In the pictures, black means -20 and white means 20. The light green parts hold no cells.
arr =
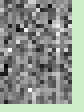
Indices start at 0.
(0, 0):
5
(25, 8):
9
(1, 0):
2
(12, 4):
-1
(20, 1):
-8
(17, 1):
-15
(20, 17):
-12
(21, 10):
1
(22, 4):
7
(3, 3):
-1
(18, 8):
-10
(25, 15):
4
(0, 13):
-1
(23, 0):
2
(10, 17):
9
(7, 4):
-18
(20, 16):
3
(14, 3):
-1
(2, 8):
-1
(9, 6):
7
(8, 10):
-3
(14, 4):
8
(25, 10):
-4
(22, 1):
1
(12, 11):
5
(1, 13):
5
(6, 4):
-13
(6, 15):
6
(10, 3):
0
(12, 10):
-9
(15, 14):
7
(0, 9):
3
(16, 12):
-9
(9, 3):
1
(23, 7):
2
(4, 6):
4
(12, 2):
19

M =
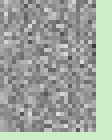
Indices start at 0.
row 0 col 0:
5
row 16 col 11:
-3
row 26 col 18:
-2
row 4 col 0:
2
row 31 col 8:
-2
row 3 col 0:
0
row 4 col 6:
-5
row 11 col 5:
0
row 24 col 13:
7
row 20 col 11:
4
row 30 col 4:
2
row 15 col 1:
5
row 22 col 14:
-3
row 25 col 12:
1
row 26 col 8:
7
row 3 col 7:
3
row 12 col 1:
3
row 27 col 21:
3
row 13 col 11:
-1
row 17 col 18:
6
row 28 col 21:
3
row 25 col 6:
5
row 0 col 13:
4
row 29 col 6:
5
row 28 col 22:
0
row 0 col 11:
1
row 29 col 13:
2
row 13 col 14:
5
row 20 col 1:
9
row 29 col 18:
3
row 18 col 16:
0
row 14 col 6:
3
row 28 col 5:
-7
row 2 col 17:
6
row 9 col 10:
3
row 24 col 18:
2
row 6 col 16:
4
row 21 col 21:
6
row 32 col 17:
4

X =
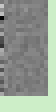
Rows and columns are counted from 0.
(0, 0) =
-1
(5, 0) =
-3
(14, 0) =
1
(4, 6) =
-1
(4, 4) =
0
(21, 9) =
0
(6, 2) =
0
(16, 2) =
1
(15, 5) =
1
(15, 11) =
2
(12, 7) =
1
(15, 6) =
0
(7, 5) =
-2
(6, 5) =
1
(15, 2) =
2
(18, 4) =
2
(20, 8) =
-1
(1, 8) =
1
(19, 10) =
0
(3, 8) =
1
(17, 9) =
-2
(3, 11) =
-2
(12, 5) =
-1
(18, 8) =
0
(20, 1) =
1
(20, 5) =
0
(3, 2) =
-2
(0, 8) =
0
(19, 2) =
-2
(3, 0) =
10
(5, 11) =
1
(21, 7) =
-1
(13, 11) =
1
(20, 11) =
-1
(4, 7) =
-1
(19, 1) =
2
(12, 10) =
-1
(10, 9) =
-2

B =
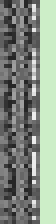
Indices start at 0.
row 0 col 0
-5
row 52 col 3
4
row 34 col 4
-1
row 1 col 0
0
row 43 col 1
1
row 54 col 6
-2
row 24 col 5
-2
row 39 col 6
-2
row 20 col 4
-5
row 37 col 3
5
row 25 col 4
-1
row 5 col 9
-6
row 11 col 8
-6
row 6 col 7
-13
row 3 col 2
-4
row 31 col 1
-12
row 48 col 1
-6
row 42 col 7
-13
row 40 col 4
0
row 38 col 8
17
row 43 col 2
-5
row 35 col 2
-9
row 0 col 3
-5
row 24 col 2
-5
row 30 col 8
-3
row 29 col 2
-11
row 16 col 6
-14
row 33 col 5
0
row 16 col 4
-5
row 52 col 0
-5
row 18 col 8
9
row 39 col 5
-4
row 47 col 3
-13
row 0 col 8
-6
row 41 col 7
-1
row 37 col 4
-5
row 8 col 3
-13
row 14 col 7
-13
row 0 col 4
-4

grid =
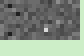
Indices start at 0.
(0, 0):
-7
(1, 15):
-7
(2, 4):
-4
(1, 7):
-5
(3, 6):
-1
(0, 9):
-3
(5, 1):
-3
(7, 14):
-7
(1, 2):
-15
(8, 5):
-5
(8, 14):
-6
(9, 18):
-5
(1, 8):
-3
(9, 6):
-6
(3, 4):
-15
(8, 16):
-7
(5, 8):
-3
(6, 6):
-4
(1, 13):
-4
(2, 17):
-6
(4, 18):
-5
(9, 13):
-4
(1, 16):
-6
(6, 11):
1
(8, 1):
-8
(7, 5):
-6
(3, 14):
-7
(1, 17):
-7
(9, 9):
-4
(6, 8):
-8
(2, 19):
-7
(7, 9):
-6
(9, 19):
-4
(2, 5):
-4
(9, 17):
0
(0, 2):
-4

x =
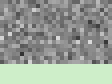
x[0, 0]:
1
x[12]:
[6, 2, 1, 1, -2, -2, -1, -5, 1, -3, -1, 4, 4, 4, 0, 1, 1, -1, 6, 4, -1, 0, 2, 2, 6, 2, 1, -1]
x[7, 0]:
4
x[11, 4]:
6
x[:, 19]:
[-4, 7, 6, 6, 3, 1, 2, 2, -2, -10, 12, 2, 4, 4, 3, 6]
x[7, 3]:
3
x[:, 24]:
[9, 7, 3, -2, 0, 3, -10, -4, -1, -1, 0, -3, 6, 3, 6, -3]
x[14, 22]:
1
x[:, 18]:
[-4, 4, 7, -1, 6, -2, 4, -5, -2, -5, 5, -3, 6, -2, 1, 6]
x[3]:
[-2, 6, 5, 2, -7, -2, 2, 4, -2, -3, 2, 0, -2, -3, 2, -2, 7, -1, -1, 6, 3, -3, 1, -1, -2, 7, -4, 2]
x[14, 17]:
-7
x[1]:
[2, 4, 1, -1, 4, 6, 4, -2, -1, -8, 2, 5, -1, 2, 2, 4, 5, -1, 4, 7, 1, -3, -2, -1, 7, 4, -1, 5]
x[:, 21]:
[2, -3, 1, -3, 4, 0, -1, -1, -2, 0, 1, 3, 0, -3, 0, 3]
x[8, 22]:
5
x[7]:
[4, -3, -2, 3, 8, -5, 0, 5, 6, 4, 2, 6, 0, 2, 2, 3, 0, 6, -5, 2, 9, -1, -2, 2, -4, 1, -5, 5]
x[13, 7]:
3
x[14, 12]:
-1
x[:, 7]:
[-4, -2, 2, 4, 3, 3, 8, 5, -1, 8, 0, 0, -5, 3, 6, 13]
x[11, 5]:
-6
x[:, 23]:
[0, -1, 7, -1, 3, -1, -6, 2, 2, 0, 0, 2, 2, 1, 1, -7]
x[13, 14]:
-3
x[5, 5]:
4
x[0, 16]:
6
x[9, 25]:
2
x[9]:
[13, -3, 0, -3, 3, -1, 2, 8, -3, 0, -1, -3, 3, -4, 14, 0, 1, -1, -5, -10, 2, 0, 0, 0, -1, 2, 6, 4]
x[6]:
[-1, -5, 5, -5, 0, 10, -3, 8, -5, 4, -1, 5, 2, -2, 3, -4, -1, 4, 4, 2, 3, -1, -4, -6, -10, 1, 1, 3]
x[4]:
[8, 3, 3, -1, -5, 4, -1, 3, 1, 0, 1, -5, 1, -3, 5, -3, -2, -5, 6, 3, -2, 4, 2, 3, 0, -1, 5, -1]
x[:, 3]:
[3, -1, -2, 2, -1, 1, -5, 3, -3, -3, 1, 7, 1, 0, -2, 8]
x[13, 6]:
3

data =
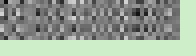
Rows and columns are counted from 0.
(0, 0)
-1
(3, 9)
-14
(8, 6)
-2
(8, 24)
1
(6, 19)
2
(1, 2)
0
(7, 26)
-5
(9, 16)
2
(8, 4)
-6
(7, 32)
-2
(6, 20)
-3
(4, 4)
-3
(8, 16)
-1
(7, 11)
-6
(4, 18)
13
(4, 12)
-8
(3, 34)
-17
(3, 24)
-4
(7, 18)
-13
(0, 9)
-1
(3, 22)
-3
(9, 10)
-2
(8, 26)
1
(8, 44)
1
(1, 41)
-3
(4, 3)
6
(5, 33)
2
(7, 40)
-4
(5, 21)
0
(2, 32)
-2
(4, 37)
1
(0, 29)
6
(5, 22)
1
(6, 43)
-2
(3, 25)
6
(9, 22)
3
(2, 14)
-6
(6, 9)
-8
